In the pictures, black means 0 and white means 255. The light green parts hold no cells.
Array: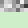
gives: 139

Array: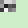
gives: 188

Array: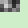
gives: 61

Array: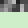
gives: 75

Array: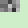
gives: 172

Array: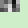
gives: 187

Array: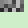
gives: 113

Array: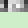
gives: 64
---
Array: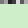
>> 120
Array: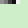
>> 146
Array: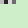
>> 187
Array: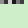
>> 142
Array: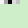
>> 245
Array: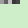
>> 157
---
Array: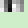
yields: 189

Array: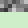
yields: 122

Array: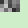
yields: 123

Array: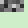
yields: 148

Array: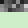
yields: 108

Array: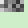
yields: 149

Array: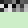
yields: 58

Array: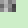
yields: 138

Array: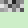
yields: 113

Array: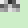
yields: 113
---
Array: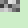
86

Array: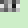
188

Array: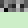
180

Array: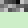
69

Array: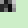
135

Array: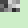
99

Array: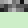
42
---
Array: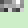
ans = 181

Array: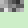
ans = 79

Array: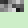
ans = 157

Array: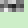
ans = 211

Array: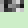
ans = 162

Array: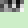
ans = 149

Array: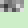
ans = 144
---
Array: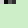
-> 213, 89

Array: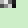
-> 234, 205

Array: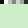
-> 251, 209

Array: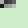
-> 190, 176

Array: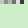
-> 221, 194

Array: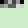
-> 220, 205
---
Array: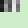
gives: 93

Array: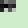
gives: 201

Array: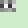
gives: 156

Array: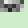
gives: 130

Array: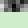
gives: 58

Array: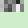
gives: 153

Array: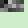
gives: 70
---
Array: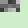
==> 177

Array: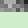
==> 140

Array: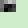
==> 45

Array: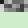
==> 130

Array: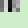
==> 9

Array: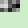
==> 33
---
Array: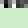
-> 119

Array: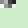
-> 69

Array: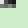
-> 38

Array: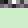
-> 126

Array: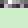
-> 254

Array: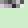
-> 73
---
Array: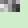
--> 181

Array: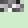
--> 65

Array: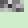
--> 182

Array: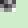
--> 204

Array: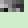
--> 87

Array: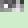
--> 147

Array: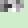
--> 137

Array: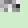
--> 211
